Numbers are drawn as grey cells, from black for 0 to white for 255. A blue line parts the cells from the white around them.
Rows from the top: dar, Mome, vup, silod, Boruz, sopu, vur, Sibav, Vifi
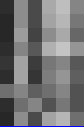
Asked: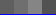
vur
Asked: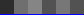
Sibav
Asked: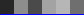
Vifi

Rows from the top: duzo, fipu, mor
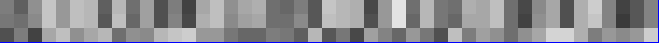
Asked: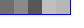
fipu
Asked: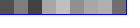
duzo
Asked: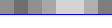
mor
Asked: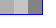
fipu
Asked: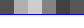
duzo
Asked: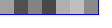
fipu
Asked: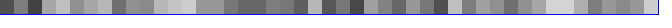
mor

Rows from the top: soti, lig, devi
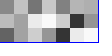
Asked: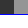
lig
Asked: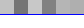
soti
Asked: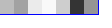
lig
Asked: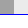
lig
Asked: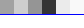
devi

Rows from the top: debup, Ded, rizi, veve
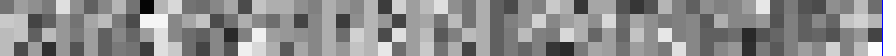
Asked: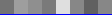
veve
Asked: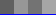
Ded
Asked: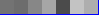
debup
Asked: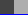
veve
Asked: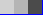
rizi
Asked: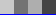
veve

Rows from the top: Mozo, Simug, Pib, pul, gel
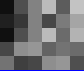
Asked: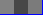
Simug
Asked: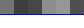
gel
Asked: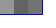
pul
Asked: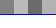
Pib

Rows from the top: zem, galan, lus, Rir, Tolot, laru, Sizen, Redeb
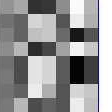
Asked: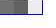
Sizen
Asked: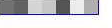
galan
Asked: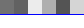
Sizen
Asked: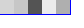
galan
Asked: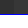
zem
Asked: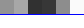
zem
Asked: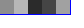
Rir

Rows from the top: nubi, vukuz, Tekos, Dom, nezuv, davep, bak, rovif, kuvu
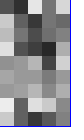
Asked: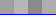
bak
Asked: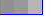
nezuv
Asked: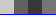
vukuz
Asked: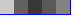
kuvu
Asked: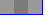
davep

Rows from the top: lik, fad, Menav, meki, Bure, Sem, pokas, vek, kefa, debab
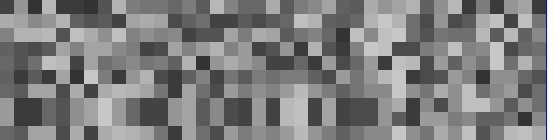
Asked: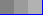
meki
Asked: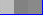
meki

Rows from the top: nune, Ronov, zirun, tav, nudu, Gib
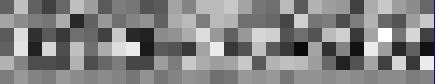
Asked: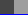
nudu
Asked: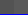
nune
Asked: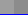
nune

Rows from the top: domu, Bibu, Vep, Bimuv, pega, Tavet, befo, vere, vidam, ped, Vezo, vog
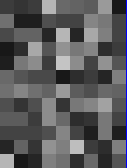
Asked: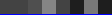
ped
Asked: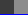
vidam
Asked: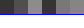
vere
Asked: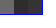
vidam
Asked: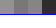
Bimuv

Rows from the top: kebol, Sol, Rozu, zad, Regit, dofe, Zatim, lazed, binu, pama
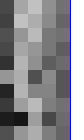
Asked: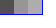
pama
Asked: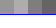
pama

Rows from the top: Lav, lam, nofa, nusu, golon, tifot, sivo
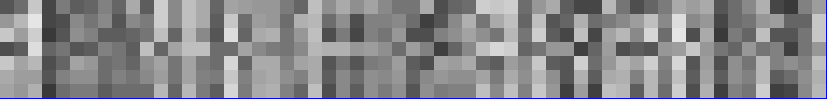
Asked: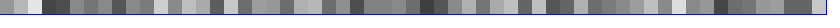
lam
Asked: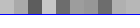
lam
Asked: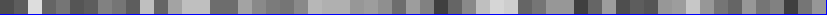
nusu
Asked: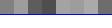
golon
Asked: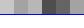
golon
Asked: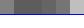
nofa

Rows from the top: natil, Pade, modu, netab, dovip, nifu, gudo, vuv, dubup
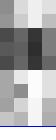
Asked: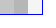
dubup
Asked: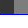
modu
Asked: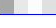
nifu

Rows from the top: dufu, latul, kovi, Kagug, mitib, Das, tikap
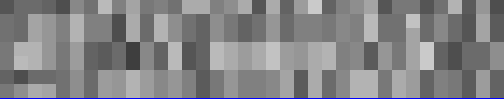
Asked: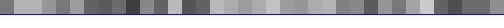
Kagug

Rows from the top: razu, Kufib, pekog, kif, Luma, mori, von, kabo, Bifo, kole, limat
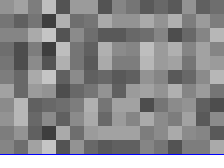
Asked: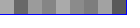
Bifo
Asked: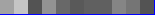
limat
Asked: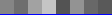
limat
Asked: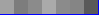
kole

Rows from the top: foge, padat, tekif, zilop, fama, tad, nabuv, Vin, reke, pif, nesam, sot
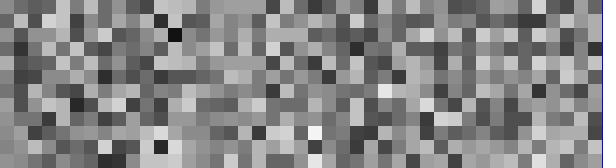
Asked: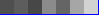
tekif
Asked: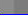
nabuv
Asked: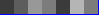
foge
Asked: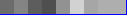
pif
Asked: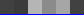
pif
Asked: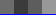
foge
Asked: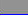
tekif

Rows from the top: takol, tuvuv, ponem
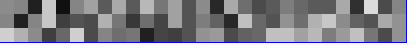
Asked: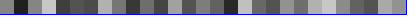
tuvuv
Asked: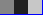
takol
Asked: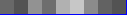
tuvuv
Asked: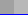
ponem
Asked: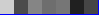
ponem

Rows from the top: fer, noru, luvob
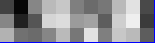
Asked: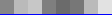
fer
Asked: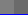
fer
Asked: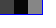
fer
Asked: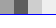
noru
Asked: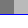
fer
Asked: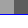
noru

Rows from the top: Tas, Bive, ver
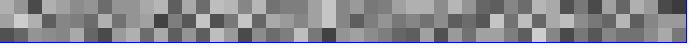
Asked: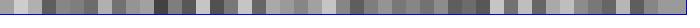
Bive
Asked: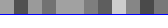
ver
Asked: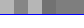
Tas

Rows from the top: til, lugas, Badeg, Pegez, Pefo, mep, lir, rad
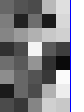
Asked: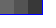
mep
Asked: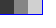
rad
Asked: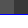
mep
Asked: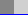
rad
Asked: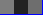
lugas

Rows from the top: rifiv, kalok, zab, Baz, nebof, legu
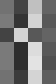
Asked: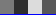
Baz
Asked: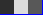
Baz
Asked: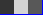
kalok
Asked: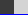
legu

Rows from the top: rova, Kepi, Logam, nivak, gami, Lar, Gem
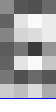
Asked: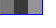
nivak
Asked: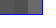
rova

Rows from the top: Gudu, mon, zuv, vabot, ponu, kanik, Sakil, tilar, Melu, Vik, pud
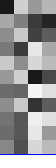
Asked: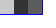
tilar
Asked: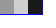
kanik
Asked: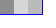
ponu
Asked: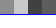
zuv

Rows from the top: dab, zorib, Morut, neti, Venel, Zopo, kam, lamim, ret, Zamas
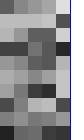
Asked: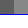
dab
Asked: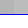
lamim
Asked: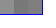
ret
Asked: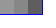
Venel

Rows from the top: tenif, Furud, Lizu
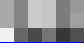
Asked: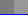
tenif
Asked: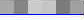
Furud

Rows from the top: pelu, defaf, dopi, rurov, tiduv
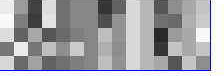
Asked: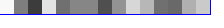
defaf
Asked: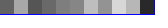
dopi
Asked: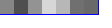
defaf
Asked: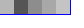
pelu
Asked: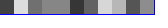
pelu

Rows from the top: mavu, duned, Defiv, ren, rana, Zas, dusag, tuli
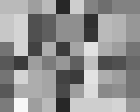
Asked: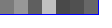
rana
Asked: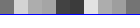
Zas
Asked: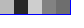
mavu
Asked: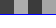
ren
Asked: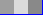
dusag
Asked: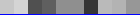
Defiv

